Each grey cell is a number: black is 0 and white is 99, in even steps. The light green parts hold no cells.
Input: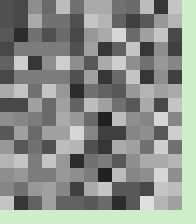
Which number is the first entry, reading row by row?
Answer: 31
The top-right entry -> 76
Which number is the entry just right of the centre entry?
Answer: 62
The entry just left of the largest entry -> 34
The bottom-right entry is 62
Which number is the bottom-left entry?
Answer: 76
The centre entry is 73
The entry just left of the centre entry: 38
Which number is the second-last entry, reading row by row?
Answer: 70
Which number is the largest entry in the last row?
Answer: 86
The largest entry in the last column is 80
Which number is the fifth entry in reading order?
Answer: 73
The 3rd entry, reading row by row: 55
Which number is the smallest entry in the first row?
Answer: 21

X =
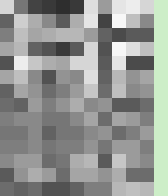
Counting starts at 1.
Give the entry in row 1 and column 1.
83
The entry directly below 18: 35
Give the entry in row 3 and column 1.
49
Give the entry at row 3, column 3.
64
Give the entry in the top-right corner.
83
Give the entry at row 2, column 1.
38
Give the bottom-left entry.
42
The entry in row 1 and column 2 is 46
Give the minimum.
18
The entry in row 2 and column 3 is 67
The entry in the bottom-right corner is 71
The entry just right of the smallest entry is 22
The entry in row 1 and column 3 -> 26
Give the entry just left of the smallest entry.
22
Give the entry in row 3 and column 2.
74
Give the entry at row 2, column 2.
80

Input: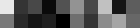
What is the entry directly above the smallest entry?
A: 32
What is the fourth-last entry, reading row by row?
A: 20
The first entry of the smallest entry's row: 47
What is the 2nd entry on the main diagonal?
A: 16
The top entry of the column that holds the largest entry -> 90
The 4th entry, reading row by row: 4

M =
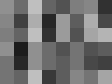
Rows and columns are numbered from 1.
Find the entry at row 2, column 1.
52
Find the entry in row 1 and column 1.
56
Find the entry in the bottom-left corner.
45
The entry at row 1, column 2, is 42
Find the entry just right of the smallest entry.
56
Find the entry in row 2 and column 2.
25
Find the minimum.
11
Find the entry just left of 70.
64
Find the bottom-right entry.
64

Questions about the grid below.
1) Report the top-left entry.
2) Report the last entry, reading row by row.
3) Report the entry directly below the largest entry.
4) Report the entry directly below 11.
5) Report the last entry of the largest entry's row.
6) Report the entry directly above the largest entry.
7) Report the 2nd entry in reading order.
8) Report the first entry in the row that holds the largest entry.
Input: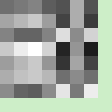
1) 43
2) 92
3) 78
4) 26
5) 11
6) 39
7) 47
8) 78

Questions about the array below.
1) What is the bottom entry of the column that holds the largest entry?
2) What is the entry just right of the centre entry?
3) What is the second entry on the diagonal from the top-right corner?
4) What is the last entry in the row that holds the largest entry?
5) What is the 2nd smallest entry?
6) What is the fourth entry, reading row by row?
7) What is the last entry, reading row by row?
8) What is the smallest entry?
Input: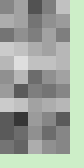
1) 39
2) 56
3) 56
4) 71
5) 32
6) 49
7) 52
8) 21

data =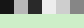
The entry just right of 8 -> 71
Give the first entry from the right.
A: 52
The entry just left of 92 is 16

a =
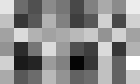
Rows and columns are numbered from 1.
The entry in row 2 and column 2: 21
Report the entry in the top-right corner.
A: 92
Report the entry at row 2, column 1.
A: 75
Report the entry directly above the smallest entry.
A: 31
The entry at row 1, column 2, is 42
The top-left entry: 89
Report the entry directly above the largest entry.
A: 69
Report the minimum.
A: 2
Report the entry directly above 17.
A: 85
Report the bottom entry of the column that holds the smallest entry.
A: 38
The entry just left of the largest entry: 38
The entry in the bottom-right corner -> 78
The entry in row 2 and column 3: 34
